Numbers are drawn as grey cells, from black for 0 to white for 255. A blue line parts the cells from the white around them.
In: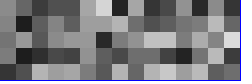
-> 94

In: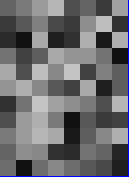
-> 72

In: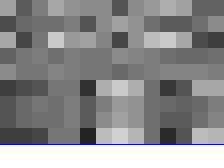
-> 187

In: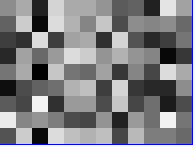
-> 125

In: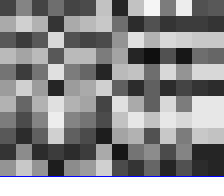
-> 44

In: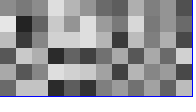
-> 99

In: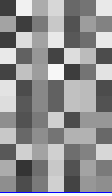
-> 150
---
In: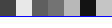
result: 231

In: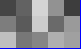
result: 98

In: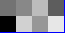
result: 136

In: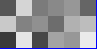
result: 213

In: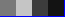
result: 197

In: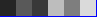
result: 89

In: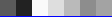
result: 34

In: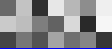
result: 195

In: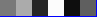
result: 171
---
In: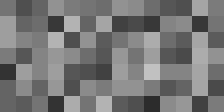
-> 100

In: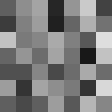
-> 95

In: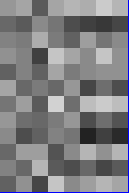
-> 97

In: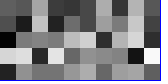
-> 34

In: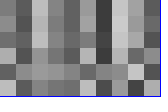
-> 189
